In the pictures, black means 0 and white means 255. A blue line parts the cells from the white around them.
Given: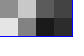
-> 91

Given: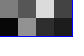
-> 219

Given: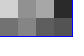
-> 167

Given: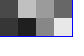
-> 155

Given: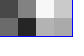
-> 247

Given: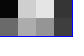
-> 229
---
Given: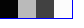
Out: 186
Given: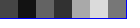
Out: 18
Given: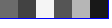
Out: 66
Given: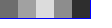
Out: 161
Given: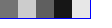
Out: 204
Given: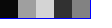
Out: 159
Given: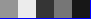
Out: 236
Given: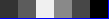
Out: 92
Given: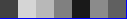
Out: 213
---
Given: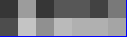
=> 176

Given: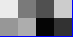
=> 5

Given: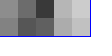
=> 172

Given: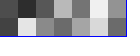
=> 217

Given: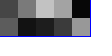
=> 59

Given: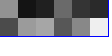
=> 136

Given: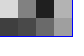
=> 106

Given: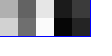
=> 6

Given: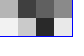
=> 41
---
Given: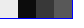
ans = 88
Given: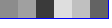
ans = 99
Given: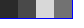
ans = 114
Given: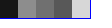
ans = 215
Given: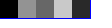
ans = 41
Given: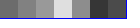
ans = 75
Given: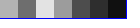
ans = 16
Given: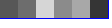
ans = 53
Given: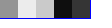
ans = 53
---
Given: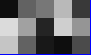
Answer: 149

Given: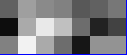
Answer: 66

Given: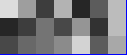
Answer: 188

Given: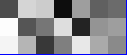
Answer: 158

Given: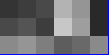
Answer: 41

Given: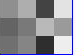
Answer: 154

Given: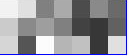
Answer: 97
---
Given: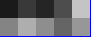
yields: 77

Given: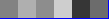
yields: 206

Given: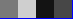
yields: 71

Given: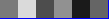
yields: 145

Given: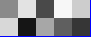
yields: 247

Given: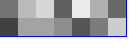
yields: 96

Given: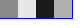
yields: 176

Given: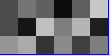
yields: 12
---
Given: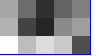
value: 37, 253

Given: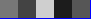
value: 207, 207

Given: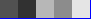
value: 183, 229

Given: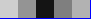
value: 20, 206

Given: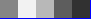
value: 184, 242

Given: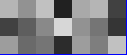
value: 215, 215

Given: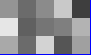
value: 117, 230

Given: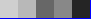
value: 103, 207

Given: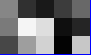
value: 222, 245
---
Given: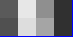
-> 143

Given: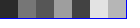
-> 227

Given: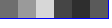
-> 46

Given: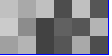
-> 192

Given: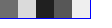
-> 87

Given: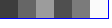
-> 123

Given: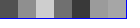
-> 155

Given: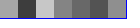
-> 83

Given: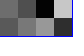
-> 3

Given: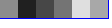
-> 223
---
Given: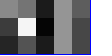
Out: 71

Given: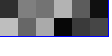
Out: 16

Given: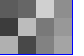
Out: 152

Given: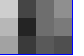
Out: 122

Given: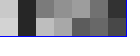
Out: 50

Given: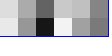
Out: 133

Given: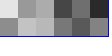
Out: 42

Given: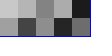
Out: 27

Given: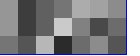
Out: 108
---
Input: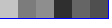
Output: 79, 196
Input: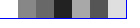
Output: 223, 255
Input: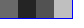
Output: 191, 105
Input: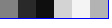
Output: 179, 129
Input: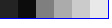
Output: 233, 35
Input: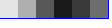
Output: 109, 229
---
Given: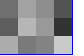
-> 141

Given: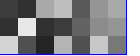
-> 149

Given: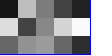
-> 66

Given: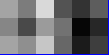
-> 51

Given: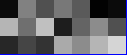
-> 2

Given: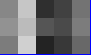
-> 65

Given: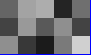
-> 36

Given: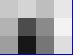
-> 190

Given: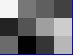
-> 95
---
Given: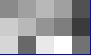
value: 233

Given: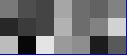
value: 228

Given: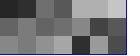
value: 145

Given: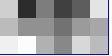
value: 177

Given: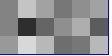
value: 184

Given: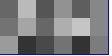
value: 73

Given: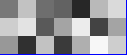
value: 194

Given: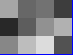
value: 220

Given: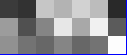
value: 103
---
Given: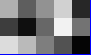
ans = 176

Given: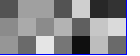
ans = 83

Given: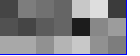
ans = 69

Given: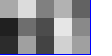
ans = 169

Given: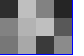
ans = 46

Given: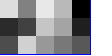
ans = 221

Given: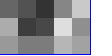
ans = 102
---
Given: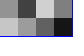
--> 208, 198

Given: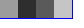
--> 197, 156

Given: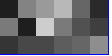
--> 205, 184

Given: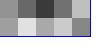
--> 225, 203

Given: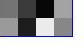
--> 235, 163

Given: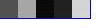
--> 212, 166

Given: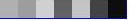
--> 208, 196

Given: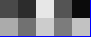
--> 231, 204

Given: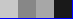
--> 200, 167
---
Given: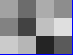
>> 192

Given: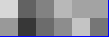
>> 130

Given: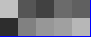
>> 65

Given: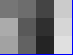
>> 47

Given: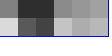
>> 46

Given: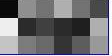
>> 64
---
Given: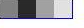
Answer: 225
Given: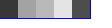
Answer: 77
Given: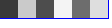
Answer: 222
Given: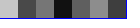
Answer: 62
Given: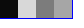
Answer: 166
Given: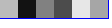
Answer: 166
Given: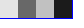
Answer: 27
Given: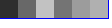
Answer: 176
